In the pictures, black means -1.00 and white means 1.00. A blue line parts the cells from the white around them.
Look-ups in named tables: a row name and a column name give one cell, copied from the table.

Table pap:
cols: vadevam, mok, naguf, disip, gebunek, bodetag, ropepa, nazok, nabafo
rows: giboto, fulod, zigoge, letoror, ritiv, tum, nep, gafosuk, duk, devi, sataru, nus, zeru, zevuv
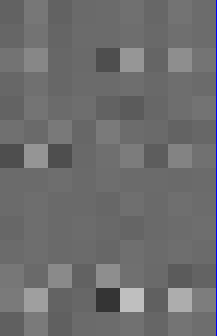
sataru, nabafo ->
-0.16
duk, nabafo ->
-0.15
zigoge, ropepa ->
-0.21
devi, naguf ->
-0.17
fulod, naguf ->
-0.21
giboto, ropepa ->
-0.19
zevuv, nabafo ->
-0.14
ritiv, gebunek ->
-0.23
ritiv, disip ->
-0.14
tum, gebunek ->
-0.04
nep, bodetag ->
-0.03
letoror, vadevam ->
-0.19
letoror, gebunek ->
-0.16
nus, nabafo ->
-0.22
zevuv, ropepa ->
-0.20
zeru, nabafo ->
-0.02
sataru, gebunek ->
-0.19
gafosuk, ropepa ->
-0.16
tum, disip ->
-0.19
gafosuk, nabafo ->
-0.16
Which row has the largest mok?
zeru

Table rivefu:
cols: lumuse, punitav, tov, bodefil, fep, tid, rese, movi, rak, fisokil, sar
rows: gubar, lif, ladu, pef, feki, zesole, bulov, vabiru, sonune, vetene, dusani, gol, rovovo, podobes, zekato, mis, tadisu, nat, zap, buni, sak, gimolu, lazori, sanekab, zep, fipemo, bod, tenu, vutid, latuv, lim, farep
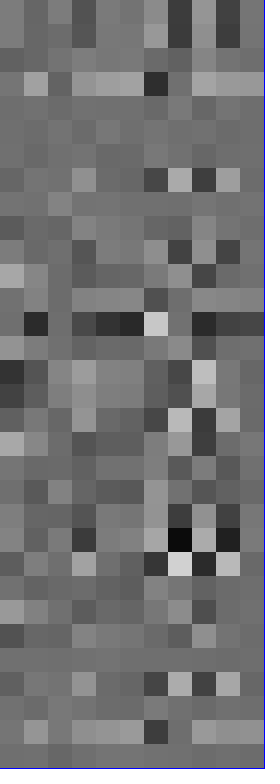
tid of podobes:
-0.68
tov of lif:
-0.15
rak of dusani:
0.12
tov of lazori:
-0.04
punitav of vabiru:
-0.09
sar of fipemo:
-0.12
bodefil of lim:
0.12
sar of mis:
-0.19
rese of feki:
-0.18
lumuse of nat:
-0.25
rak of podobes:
-0.66
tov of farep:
-0.19
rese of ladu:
-0.17
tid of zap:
-0.26
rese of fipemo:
-0.07
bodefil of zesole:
-0.16
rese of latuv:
-0.04

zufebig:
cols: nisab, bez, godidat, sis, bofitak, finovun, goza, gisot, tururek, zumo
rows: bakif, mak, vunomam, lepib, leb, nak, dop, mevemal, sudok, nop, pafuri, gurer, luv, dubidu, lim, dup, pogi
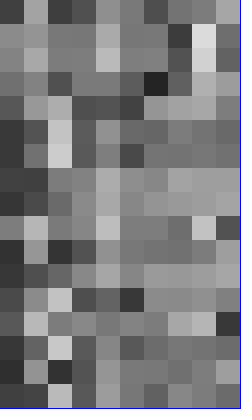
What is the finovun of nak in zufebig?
-0.18
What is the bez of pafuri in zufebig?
0.18
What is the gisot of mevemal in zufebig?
0.28
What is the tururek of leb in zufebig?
0.31
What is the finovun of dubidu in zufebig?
0.03
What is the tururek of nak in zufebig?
-0.10
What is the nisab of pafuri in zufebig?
-0.61
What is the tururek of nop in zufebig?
0.52
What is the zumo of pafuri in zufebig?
0.24
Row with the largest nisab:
mak

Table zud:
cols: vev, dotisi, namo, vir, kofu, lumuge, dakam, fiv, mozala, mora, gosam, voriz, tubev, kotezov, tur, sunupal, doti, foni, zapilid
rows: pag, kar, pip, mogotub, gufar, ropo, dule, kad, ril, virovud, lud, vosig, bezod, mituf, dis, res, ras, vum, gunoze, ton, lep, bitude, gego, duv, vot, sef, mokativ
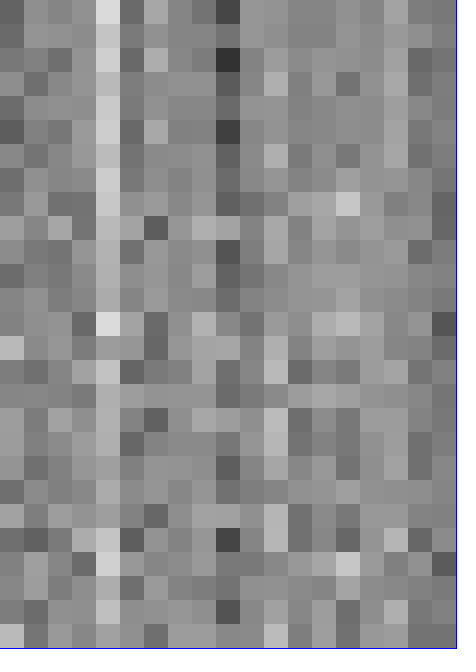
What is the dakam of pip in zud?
0.36
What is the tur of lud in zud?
0.08
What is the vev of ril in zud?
-0.06
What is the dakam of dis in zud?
-0.19
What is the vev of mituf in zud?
0.02
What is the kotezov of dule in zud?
0.12
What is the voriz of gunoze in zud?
0.43
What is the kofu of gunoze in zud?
0.37
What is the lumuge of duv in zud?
0.19
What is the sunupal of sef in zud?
0.11
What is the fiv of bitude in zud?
0.11
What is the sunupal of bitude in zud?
0.19
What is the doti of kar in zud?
0.20
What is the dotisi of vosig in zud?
0.00

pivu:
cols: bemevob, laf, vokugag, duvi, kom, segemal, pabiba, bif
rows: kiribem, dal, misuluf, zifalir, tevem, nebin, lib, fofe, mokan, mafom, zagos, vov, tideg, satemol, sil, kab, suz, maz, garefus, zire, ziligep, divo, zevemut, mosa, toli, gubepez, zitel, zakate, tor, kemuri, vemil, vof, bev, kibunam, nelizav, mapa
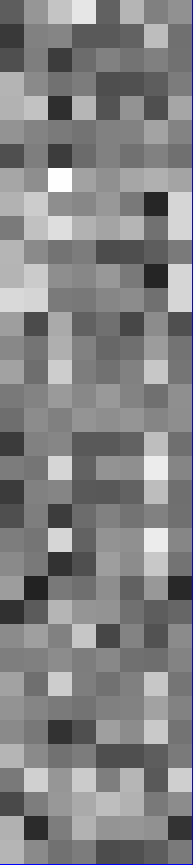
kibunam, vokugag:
0.19
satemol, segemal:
-0.44
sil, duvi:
0.01
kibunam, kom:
0.49
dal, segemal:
-0.23
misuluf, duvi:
-0.15

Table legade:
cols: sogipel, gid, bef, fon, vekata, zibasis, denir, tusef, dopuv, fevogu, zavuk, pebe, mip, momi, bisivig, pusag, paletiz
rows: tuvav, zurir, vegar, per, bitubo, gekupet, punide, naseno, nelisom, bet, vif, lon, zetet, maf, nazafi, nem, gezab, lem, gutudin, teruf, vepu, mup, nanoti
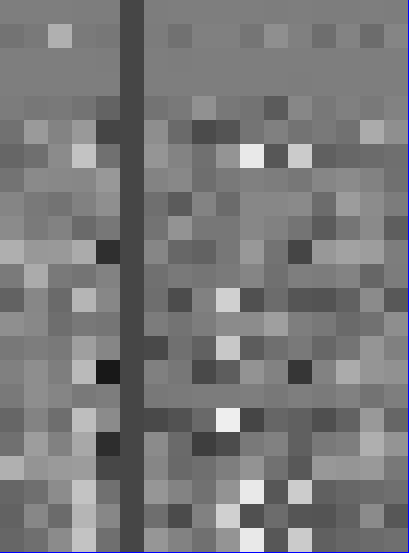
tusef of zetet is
-0.40
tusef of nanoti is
0.02
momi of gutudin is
-0.05
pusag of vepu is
-0.16
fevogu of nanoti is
0.16
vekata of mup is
0.06
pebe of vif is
-0.10
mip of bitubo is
0.06
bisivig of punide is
-0.19
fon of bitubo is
-0.10
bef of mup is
-0.16
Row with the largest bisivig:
nem

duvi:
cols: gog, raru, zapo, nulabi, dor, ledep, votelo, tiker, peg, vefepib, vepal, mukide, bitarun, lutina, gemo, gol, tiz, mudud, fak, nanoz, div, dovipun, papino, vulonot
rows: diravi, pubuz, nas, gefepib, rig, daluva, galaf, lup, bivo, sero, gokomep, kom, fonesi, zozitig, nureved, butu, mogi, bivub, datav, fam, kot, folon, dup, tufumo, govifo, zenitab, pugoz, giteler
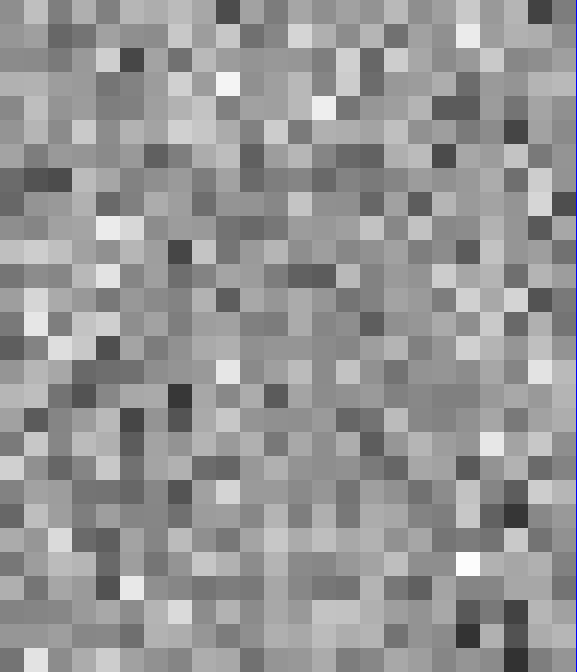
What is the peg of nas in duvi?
0.45
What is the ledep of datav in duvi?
-0.28
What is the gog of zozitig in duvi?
-0.05
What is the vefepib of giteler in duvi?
0.32
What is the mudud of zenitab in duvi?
0.15
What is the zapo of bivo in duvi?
0.20
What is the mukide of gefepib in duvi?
0.25
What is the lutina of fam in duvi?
0.11
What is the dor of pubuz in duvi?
0.26
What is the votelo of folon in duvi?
0.05
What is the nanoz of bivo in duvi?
0.21
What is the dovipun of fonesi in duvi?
0.66
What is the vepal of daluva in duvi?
0.01

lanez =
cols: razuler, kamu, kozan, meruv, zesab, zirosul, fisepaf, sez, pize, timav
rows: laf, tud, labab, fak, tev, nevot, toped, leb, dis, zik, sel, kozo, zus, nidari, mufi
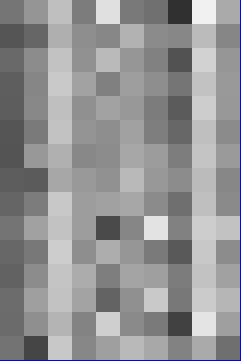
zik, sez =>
0.01
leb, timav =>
0.06
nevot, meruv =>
0.16
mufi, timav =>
-0.13
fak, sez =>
-0.08
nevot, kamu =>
-0.04

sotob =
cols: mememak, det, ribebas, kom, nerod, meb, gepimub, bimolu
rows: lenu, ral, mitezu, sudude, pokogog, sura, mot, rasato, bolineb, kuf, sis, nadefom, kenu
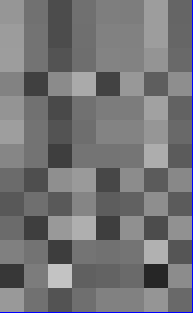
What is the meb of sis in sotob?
-0.09
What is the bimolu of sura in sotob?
-0.18
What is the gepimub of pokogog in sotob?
0.26
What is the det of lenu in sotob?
-0.11
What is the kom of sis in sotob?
-0.09
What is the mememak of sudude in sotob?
0.02
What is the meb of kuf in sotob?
0.13
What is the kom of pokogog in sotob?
-0.11
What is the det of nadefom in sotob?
-0.03

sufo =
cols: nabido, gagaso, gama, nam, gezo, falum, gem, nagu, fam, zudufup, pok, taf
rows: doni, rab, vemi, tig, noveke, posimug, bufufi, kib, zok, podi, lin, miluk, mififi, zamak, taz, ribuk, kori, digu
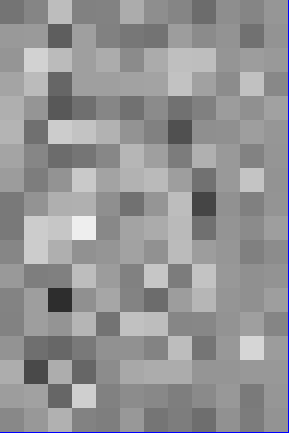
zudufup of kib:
0.20
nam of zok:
0.38
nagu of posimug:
-0.37
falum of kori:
0.10
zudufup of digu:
0.14
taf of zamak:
0.04
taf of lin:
0.10
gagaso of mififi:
0.24
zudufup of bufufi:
0.20
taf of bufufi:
0.17

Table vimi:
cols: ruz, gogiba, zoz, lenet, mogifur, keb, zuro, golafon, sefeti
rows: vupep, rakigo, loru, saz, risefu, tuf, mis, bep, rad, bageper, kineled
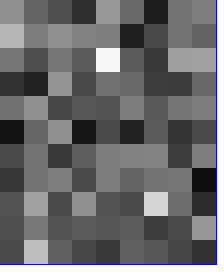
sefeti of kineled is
-0.61
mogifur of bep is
-0.03
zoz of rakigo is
0.14
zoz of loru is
-0.07
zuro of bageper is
-0.52
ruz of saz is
-0.61
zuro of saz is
-0.52
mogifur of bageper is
-0.33
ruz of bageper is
-0.38
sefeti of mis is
-0.01

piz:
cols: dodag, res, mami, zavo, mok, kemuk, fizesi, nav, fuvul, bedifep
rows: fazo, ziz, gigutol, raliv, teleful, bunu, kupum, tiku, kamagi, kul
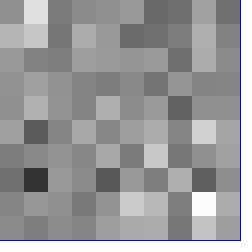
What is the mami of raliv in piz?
0.14
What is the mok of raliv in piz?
-0.03
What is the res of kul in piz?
-0.01
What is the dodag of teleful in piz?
0.13
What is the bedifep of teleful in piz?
0.13
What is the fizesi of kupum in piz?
0.56

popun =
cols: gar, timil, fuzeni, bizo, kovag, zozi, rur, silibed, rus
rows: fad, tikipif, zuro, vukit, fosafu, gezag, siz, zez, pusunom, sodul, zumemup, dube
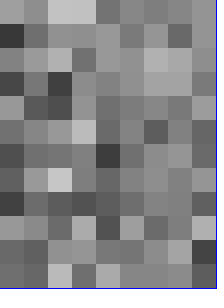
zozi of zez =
0.02
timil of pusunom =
-0.15
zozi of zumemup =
-0.08
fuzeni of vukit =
-0.50
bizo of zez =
-0.01
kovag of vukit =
0.02
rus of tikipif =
0.16
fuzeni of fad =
0.52
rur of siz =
0.10
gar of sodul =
0.19
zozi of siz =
-0.12
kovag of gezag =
-0.17
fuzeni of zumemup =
0.14
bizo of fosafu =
0.15
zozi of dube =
0.05
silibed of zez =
0.01
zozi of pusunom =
-0.14
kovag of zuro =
0.19
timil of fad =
0.11
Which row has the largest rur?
zuro

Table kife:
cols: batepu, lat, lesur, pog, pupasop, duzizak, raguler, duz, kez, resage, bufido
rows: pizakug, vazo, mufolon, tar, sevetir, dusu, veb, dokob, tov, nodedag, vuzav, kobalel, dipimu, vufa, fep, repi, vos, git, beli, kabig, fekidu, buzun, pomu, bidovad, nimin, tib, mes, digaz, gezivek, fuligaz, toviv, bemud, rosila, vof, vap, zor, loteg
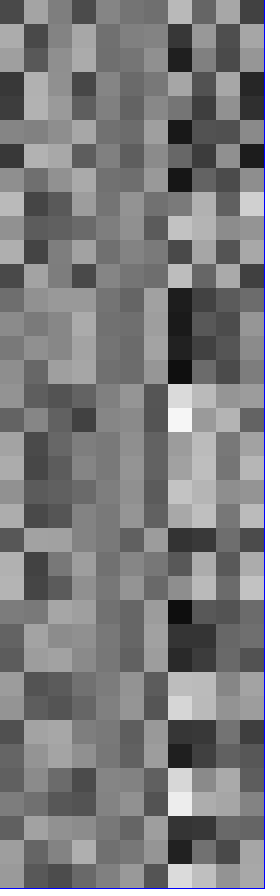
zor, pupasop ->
-0.12
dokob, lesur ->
0.14
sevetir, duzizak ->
-0.22
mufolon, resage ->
-0.42
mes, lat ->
0.28
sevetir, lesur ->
0.21
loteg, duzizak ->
0.20
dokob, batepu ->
0.12
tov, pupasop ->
-0.09
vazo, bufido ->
0.30
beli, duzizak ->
0.12
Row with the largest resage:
git

